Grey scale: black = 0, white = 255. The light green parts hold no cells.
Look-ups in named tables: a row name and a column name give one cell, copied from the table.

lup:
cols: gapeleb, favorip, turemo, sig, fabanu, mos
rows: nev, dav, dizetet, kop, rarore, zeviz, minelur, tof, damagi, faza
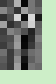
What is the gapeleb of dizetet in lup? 48
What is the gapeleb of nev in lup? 59
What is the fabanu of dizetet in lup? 216
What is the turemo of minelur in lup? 156
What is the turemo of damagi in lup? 141
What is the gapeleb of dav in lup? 136
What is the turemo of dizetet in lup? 212
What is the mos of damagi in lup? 119
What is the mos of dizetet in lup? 26
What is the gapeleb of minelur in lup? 60
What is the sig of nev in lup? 7
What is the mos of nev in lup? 84
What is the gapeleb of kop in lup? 162
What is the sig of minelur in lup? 8
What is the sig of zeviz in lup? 5
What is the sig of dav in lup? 160
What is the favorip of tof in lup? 59
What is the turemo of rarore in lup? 113
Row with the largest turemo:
dizetet

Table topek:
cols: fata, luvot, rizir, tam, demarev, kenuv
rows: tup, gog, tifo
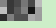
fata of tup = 132
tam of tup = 118
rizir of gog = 87
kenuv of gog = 158
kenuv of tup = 188
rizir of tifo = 81
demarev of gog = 20
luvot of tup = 56
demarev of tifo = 170
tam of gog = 128
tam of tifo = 80
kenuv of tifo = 156
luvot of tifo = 127
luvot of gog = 57
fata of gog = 192
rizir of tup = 73

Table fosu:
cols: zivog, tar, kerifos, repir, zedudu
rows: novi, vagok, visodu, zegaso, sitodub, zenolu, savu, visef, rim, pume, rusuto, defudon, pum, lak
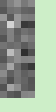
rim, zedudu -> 134
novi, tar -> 129
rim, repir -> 132
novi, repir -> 121
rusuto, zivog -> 139
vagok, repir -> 100
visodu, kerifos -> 152
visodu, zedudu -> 122
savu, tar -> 107
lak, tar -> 91
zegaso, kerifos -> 150
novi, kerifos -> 148
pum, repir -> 97
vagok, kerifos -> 118
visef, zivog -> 96
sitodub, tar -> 130
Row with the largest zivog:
visodu

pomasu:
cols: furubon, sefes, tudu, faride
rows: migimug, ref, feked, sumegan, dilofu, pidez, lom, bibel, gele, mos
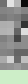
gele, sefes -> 210
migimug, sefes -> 227
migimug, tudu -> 182
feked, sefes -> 129
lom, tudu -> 139
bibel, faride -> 101
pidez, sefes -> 141
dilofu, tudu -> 101

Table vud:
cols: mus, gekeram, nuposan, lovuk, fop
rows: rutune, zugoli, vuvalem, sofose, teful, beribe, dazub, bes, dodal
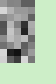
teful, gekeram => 197
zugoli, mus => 214
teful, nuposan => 161
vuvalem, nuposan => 170
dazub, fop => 127
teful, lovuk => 35
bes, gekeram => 32
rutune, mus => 154
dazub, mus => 113
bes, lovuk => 107
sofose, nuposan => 128
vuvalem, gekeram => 153
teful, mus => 87
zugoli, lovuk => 153
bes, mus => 215
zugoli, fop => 142
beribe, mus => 140
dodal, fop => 119
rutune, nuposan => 134
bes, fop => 154
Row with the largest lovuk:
dodal

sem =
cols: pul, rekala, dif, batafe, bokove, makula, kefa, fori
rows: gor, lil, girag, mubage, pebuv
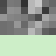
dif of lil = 140
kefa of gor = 117
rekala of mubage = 115
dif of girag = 129
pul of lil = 80
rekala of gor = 121
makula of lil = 162
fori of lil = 121
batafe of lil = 77
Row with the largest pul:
girag

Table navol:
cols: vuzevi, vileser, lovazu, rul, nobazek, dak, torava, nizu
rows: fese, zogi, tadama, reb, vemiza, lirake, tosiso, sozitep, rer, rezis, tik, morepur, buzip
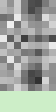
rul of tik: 118
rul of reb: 192
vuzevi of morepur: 187
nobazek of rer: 155
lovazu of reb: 118
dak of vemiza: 148
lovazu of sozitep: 168
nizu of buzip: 147
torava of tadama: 219

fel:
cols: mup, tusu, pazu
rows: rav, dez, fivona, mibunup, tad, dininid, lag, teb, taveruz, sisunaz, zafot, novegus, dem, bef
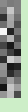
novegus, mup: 95
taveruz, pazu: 176
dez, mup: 119
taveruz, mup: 47
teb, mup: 115
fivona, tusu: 168
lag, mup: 69
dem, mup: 20
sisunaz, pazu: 35

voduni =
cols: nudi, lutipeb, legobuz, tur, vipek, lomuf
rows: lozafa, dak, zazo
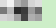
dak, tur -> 59
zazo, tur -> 68
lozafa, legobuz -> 178
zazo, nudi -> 213
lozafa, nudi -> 221
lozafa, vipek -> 212
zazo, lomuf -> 161
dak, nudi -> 121
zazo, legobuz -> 161
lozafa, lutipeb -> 242

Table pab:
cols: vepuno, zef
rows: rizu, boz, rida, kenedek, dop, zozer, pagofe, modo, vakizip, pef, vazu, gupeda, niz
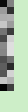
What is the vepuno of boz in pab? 155
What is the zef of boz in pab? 49
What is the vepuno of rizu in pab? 11
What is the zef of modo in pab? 222
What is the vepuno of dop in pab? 116
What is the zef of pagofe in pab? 222
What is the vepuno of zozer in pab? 72
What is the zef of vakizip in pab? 111
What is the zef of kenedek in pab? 155
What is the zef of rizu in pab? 130
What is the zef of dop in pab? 59
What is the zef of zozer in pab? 208
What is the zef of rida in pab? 176
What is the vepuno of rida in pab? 173
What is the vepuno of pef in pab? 94
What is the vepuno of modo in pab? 134
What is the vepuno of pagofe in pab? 138
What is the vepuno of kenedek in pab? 198

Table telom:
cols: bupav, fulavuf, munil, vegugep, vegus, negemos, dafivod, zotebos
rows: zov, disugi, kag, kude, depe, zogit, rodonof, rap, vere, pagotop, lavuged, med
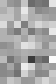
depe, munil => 122
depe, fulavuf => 146
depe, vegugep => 175
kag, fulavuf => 195
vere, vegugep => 168
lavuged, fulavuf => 142
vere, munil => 149
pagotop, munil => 127
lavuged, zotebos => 201
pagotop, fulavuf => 166
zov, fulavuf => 151
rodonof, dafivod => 149
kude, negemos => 214
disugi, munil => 166
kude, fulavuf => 157
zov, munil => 142
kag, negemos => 178
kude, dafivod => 198

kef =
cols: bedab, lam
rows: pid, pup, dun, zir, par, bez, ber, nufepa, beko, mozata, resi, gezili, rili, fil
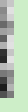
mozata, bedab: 185
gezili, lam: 152
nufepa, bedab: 50
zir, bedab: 105
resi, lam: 133
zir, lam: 142
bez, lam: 221
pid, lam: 199
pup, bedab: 137
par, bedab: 160
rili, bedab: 28
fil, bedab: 81
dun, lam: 210
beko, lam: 225
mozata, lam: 198

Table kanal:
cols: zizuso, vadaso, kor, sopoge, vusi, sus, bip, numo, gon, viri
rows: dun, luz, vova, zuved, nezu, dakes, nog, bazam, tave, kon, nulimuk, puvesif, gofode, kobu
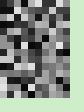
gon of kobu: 152
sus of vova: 21
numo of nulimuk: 116
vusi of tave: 81
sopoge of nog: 223
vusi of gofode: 223
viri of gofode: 17
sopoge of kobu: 113
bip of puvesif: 161
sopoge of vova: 202

